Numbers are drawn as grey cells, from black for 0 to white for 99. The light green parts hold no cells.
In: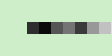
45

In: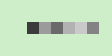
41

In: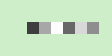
98

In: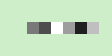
99

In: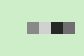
53

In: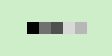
44

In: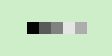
35

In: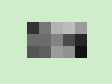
37

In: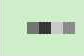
45

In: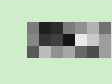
65
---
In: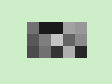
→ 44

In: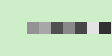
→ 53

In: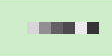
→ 38

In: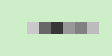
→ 21

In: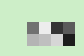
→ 70

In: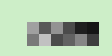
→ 29

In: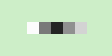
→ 47

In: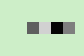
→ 37
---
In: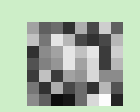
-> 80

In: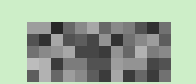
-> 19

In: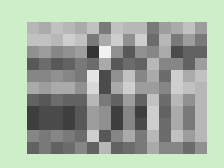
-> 75

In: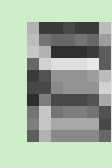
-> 23

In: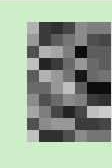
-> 49
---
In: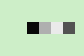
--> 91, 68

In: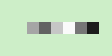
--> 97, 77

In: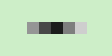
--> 80, 58

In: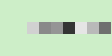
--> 89, 81

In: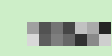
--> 84, 80

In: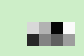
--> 97, 84

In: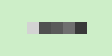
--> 82, 43

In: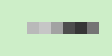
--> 77, 72

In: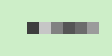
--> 77, 60

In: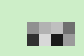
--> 84, 74
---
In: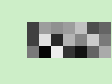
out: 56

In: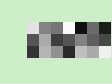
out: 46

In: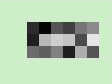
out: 33

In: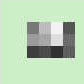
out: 94

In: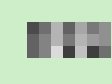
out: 70

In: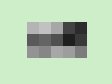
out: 65
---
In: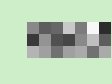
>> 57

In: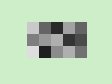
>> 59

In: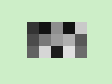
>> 47

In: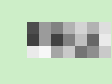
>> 60

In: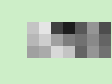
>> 80

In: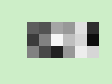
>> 50
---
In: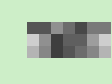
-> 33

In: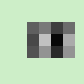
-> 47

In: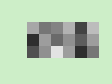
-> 46

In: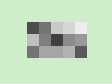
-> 45

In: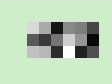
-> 66

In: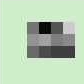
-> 4

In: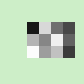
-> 84

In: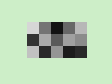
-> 45

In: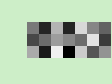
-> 14

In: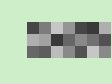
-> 48
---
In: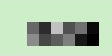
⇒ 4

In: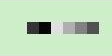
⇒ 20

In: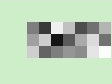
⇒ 22

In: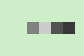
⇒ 32

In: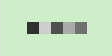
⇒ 31

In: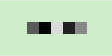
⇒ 13

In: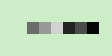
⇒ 14

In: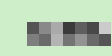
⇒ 28
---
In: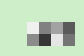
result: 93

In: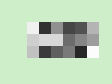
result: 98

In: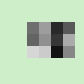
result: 83

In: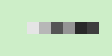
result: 89

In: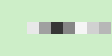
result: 95

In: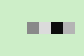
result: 85

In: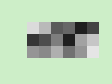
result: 89

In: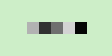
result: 82

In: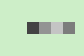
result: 76
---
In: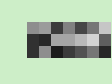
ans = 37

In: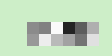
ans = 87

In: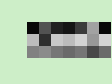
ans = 82

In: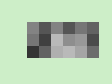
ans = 29

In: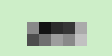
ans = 75

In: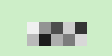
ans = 84

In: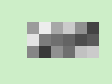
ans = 35

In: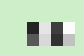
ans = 75

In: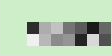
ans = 31
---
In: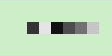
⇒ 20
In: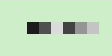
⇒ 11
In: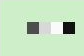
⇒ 30
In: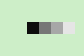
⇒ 5
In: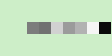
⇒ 48
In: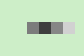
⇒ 48
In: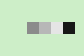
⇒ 54
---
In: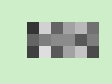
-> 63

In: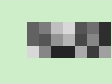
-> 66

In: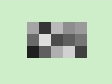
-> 68

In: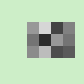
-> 73

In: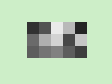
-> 50

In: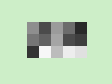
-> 73

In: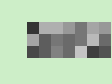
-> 76

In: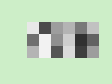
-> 85

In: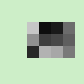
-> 69

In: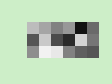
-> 50
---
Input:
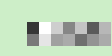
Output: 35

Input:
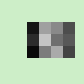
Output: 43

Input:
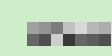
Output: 71

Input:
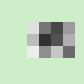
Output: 32

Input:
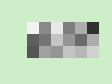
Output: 41

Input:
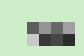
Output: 40
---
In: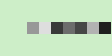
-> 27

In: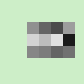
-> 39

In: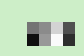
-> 54

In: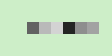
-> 14

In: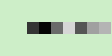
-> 33

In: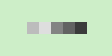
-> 51

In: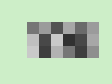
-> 65

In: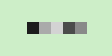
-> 82

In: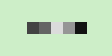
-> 85

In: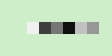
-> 6
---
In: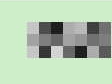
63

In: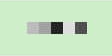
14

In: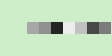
92

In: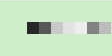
88

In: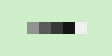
22

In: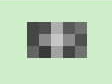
77

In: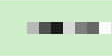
84

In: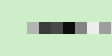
5
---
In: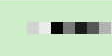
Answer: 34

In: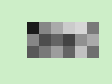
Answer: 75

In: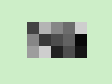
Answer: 30

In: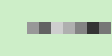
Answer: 20

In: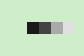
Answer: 66

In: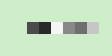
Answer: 43

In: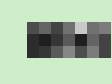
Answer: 48
